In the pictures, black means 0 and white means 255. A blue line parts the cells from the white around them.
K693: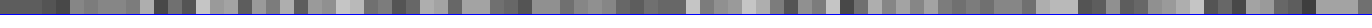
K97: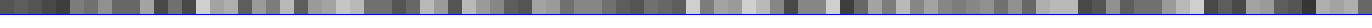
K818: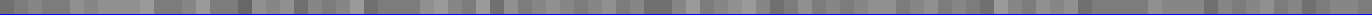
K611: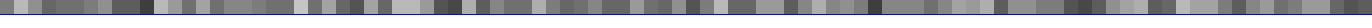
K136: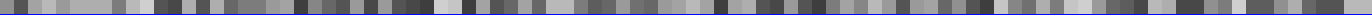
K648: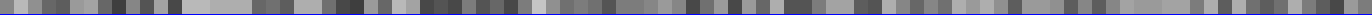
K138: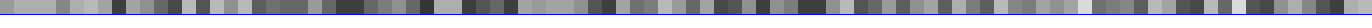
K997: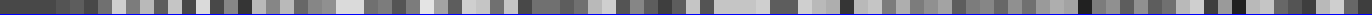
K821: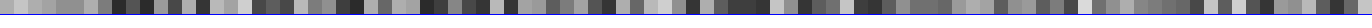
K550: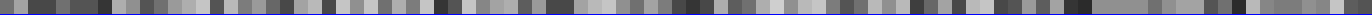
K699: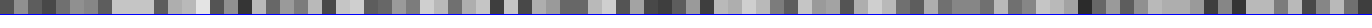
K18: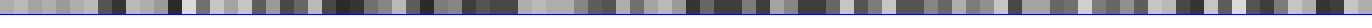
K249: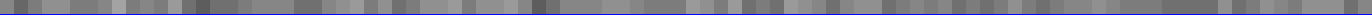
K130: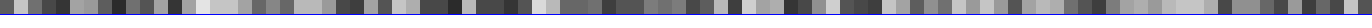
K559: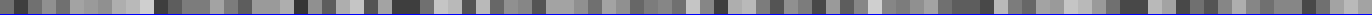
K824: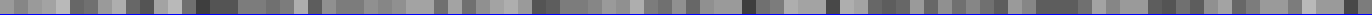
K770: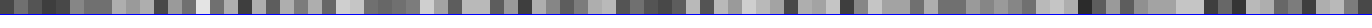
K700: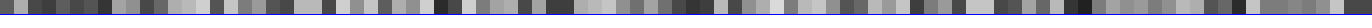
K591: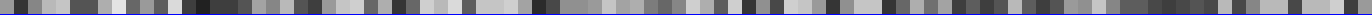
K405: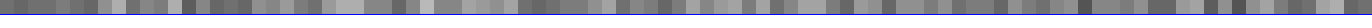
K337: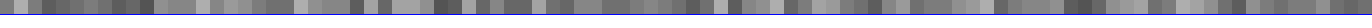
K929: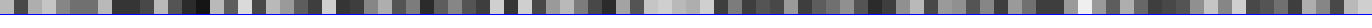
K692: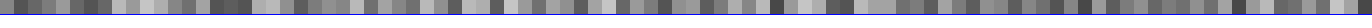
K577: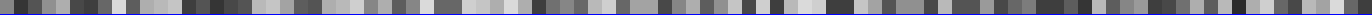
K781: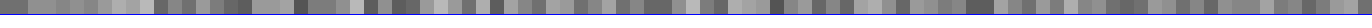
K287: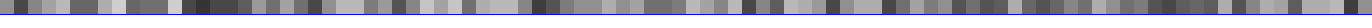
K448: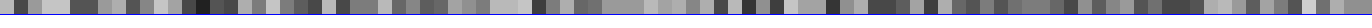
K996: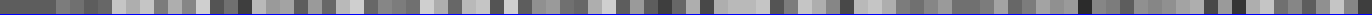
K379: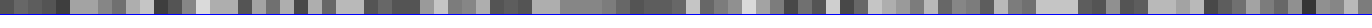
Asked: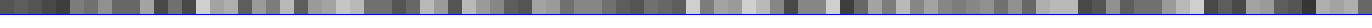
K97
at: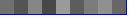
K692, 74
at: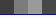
K700, 65
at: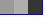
K559, 19
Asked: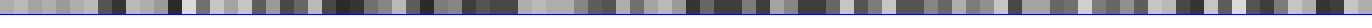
K18

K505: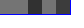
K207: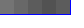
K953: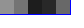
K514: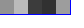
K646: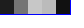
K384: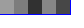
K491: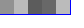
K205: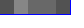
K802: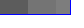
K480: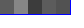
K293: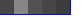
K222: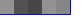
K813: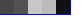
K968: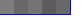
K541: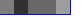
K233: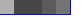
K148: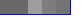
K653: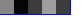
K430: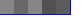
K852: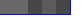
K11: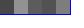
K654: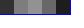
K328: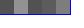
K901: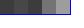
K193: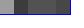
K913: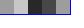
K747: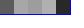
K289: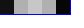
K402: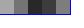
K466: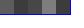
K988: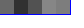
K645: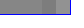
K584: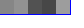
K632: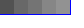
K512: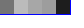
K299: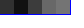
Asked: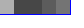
K233
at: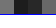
K953, 1
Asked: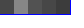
K293

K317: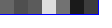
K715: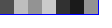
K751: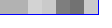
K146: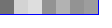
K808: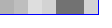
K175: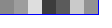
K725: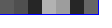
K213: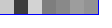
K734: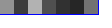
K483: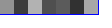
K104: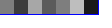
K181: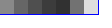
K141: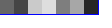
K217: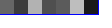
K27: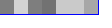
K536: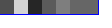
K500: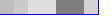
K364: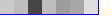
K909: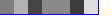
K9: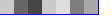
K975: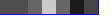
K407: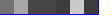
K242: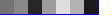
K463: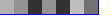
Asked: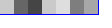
K9
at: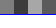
K104, 0

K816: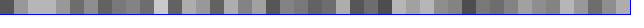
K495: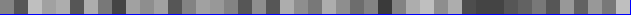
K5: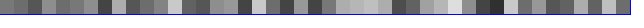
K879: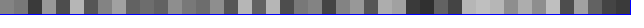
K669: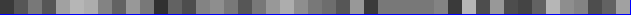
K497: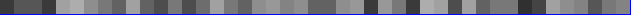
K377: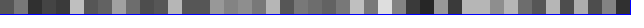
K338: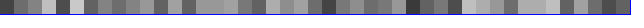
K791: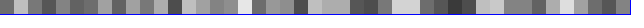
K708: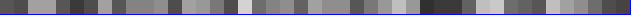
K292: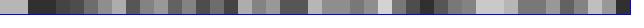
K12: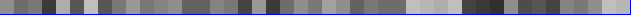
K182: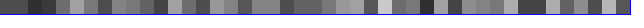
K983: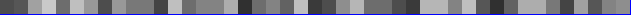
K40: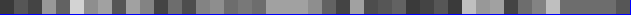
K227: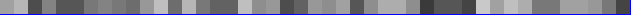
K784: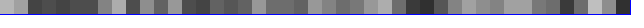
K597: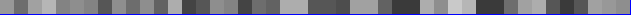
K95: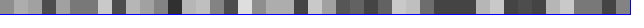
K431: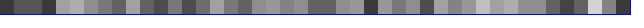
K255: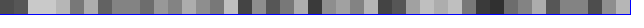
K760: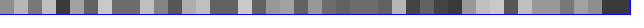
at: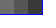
K791, 30
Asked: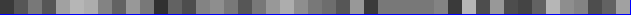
K669
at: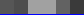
K597, 23
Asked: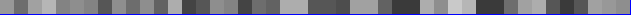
K597
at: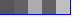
K5, 39
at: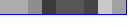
K227, 27
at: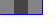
K879, 22

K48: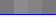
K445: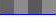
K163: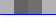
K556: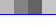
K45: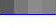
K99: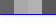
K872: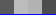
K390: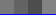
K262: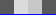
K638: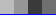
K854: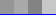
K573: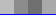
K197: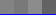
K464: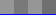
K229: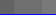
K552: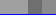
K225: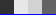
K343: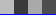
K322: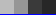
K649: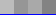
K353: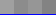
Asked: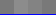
K48
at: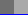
K573, 2
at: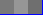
K464, 1
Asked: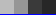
K322
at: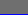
K229, 1
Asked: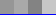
K854

